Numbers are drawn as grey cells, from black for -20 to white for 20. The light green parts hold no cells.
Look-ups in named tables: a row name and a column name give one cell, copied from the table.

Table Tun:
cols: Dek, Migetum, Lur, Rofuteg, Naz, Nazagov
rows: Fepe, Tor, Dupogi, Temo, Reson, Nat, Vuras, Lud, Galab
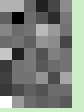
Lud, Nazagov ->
-3
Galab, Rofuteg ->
-5
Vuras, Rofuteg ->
3
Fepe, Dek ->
8
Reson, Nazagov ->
-2
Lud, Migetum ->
-8
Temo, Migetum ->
-2
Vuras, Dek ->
-10
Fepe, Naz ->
-9
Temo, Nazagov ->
-9
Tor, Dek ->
-5
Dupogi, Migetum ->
-3
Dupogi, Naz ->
4
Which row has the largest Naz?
Dupogi

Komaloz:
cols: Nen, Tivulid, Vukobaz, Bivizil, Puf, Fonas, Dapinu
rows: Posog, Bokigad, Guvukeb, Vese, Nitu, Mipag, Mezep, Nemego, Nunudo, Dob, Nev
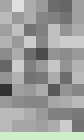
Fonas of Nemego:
3
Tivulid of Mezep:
8
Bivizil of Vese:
1
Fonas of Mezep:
-3
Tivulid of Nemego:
5
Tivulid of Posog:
15
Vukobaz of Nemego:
4
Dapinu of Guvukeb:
7
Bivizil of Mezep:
-1
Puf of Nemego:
-6
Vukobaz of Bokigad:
7
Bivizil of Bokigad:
1
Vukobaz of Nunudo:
1
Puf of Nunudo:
6

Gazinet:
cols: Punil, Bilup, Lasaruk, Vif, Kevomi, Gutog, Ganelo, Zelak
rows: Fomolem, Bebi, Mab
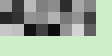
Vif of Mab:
-10
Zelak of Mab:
-5
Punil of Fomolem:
5
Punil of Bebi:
-14
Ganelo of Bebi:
3
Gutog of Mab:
3
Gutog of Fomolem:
-13
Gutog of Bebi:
-1
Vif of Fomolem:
0
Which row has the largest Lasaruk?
Fomolem

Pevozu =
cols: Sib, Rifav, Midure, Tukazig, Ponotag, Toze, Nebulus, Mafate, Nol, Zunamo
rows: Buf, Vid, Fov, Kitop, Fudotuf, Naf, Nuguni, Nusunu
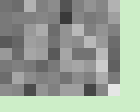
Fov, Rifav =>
-2
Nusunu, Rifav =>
1
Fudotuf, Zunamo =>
-4
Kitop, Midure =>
5
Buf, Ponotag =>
2
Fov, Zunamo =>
0
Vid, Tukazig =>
1
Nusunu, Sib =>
2
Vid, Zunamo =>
5
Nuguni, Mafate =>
0
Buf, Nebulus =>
0
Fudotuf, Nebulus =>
-2
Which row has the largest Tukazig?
Fov

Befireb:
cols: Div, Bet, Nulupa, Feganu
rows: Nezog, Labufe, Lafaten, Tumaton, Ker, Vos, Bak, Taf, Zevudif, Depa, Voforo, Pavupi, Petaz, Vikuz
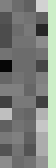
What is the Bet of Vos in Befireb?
-3
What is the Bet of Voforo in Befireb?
-2
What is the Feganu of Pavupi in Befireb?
7
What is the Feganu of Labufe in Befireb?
-5
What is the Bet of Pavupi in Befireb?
0
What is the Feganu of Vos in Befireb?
-9
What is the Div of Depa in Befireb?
10
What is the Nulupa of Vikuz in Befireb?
-2
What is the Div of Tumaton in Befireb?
-8
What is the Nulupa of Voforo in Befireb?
-3
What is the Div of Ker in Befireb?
-2
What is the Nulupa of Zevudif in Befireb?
-1
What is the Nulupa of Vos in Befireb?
-3
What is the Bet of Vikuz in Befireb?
-3
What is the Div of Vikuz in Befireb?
2
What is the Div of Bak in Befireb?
-4
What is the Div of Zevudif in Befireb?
-10
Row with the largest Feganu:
Nezog

